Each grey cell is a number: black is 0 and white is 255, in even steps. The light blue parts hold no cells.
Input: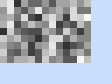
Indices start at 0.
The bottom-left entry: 175
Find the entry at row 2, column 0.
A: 163
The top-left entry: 206
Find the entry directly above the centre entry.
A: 135
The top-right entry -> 190
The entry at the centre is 175
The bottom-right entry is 190
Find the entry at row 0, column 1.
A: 231
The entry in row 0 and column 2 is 50
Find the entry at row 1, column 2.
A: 135
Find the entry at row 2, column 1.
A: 175
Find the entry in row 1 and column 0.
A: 150

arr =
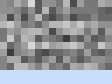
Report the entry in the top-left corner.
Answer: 144
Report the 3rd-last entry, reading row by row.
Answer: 171
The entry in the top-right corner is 158
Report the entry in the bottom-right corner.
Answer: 105
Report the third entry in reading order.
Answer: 171
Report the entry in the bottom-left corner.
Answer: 132
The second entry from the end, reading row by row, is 132
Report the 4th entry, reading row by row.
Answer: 144
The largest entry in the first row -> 215
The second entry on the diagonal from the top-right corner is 105
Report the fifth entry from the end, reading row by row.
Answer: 158
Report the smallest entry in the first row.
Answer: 76

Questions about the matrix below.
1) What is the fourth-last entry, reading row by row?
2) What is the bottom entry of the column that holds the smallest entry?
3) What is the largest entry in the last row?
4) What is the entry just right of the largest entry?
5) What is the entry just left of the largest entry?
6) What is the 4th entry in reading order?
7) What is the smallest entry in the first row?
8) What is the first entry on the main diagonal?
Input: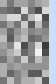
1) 175
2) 91
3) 203
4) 76
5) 134
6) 162
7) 118
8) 175

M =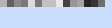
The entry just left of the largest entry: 193
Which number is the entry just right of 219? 121

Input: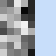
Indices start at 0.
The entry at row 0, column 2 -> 231
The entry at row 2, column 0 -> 206
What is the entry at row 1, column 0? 147
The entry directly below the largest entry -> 231
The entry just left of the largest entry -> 219
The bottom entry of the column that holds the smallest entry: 131
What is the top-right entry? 37
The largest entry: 243
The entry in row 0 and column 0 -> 131
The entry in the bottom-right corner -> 22
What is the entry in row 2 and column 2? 161

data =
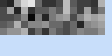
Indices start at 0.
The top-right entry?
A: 176
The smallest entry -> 7
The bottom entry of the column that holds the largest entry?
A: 63
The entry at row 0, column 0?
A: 51
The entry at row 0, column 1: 36
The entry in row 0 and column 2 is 160
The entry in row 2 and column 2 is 90
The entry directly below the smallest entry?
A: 134
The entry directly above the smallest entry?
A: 51
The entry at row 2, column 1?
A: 75
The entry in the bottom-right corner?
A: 147
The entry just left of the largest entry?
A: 214
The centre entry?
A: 121
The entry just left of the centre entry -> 36
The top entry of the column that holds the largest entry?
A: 230
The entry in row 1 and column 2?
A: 36
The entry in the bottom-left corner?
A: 121
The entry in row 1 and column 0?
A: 75
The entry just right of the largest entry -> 105
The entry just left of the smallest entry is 134
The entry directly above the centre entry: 121
